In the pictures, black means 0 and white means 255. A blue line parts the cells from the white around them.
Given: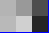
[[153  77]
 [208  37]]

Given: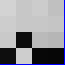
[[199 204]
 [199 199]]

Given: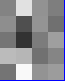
[[225 146]
 [ 79 148]]

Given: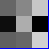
[[135 199]
 [173   2]]

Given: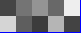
[[116 148]
 [ 94  60]]

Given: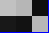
[[182  14]
 [ 18 183]]

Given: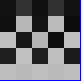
[[ 50  16]
 [183  19]]

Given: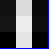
[[219  10]
 [237  14]]
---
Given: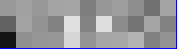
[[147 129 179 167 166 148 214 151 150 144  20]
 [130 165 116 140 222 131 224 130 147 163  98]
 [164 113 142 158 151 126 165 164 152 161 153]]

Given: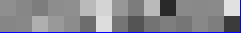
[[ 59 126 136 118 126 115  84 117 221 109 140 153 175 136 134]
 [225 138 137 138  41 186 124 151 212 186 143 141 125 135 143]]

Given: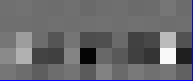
[[ 97 118 112 121 106 130  91 116 109  94 109 118]
 [ 31 249  52  64  89 104   5 132  64  67 177 138]
 [ 82 187  72  65 106  79  77 117  85 109 157 118]
 [111 110 112 113 111 113 112 111 112 110 111 111]
 [108 118 108 107 111 110 106 112 109 110 114 112]]

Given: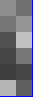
[[ 94 181]
 [ 70  61]
 [120  70]
 [193  80]
 [149 117]
 [113 142]]

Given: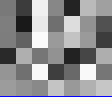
[[198 177 152 197 137 146 156]
 [117 249 105  62 249 113 149]
 [173  70  34 146 117 176  41]
 [ 60 155 195 155 250  99 125]
 [ 80 146 221 111 233  25 127]
 [159 186  36 135 240  59 121]]

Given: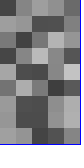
[[133  82  68 148 160]
 [176 146  76  76 150]
 [174 142  77  79 154]
 [ 89  62 122 173 115]
 [195 135  74  77 166]
 [ 85 136 186 134  70]
 [149 180 119  66 121]
 [128  80  79 150 158]
 [106 144 158 133  69]]

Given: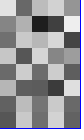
[[ 98 211 111 201  86]
 [105 202 117 188  97]
 [223  59  92  94 182]
 [ 94 205 108 205 106]
 [157 134 213  86 198]
 [ 69 215 183 201 112]
 [238  64  30 177 133]
 [149 210 188 104 226]]
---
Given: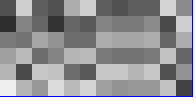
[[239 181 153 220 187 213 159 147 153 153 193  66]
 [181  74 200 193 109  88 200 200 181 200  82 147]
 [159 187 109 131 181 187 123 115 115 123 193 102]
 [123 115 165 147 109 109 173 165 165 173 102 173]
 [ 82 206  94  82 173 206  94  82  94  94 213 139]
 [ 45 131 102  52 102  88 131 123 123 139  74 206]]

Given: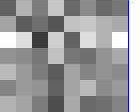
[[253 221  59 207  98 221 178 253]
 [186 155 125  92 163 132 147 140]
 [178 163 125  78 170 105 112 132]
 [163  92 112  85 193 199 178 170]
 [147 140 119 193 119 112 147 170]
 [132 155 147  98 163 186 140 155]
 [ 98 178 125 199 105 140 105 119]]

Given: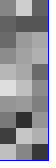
[[222 191 141]
 [191 134  55]
 [183 168 106]
 [148 154 127]
 [141 162 176]
 [134 206  98]
 [121  47 148]
 [106 154 168]
 [ 98  85  85]
 [ 62 198 176]]

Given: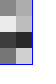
[[235 189]
 [136 173]
 [118 208]
 [ 61  40]]

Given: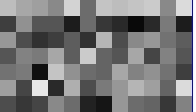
[[189 167 159 137 211 108 196 189 196 203 137 219]
 [159  69 231  41 175  77 122 151 181 159 100 219]
 [151  77  49  62  93  49 181  77 137 151 114  93]
 [114 122  15 196 145 108 100 167 130 145 114  62]
 [ 85 130 122 167  93 203 100  85 167  69 130  85]
 [ 77  55  69 137 108  34  21 151 108 100  55 130]
 [ 62 145  85  85  28 108  55  41   9  41 122  28]]

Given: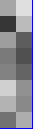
[[208 145]
 [179 137]
 [166 223]
 [158  93]
 [130 100]
 [122  80]
 [114 173]
 [ 54 187]]

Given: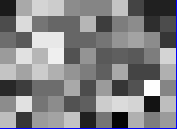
[[196 163 204 176 148 125  95 169  68  68 176]
 [190  54 155 163 196  32 117   5 176 125 155]
 [155 225 182 239  82 148  89  95  89 125 212]
 [140 225 117 140  82  95 204 219 212  19 190]
 [109  89 232 232 102 102 117 148 163 140  54]
 [ 76 219 117 102 102 182  61 125 140  46  76]
 [ 40  61 109 109 169  76 155  54  82 254 133]
 [ 26 169 212 204 140 133 133 196  68  32  32]]
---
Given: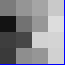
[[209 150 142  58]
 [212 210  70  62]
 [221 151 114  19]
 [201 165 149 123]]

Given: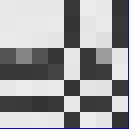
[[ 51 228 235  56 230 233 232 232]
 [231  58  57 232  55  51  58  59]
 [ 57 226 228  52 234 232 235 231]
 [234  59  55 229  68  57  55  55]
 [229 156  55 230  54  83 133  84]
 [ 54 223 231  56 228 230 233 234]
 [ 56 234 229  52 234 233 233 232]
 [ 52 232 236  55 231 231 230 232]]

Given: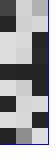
[[221 142  35]
 [ 37 216 221]
 [217 214  38]
 [ 37 204 221]
 [ 35  36  38]
 [ 42 211 221]
 [ 38 217 220]
 [214 208  38]
 [177 211  68]]

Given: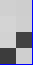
[[207  60]
 [ 66 210]
 [207 212]
 [206 208]]

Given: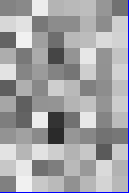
[[184 212 183 145 186 200 241 128]
 [178 218 153 185 126 112 232 199]
 [202  90 199 179 206 226 182 227]
 [119 114 135 150  42 138 161 147]
 [187 132 231 113  51 236  99 126]
 [205 148 193 180 148 147  95 166]
 [191 141 128 185 206 136 175  94]
 [210 146 206 117 131 155 133 227]
 [195 147 231 148  69 171 120 173]
 [210 218 188 185 110 159 241  99]
 [207 140 180 140 140 120 226 215]
 [113 150 189 185 180 236 137 131]]

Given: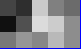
[[141 185 135 150 120]
 [141 204 219  80  16]
 [107 128 202  46  68]]

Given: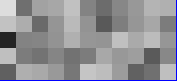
[[191 112  97 156 189 197 119 153 169 175  96]
 [136  90 158 152 168 124 114 133 115 124 191]
 [150 188 170 192 148 150 176 147 133 131  36]
 [124 167 150 126  89 147 186 149 106 173 194]
 [176 180 152 135 108 131 193 167 162 111 221]]
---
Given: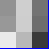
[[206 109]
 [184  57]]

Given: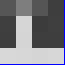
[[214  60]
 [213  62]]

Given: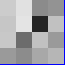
[[228  36]
 [108 193]]

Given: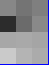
[[107 137]
 [169 165]]

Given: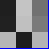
[[192 122]
 [ 29 180]]

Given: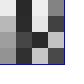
[[ 43 230]
 [ 70  42]]

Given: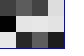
[[229 231]
 [ 40  93]]

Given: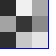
[[ 54 138]
 [199 228]]
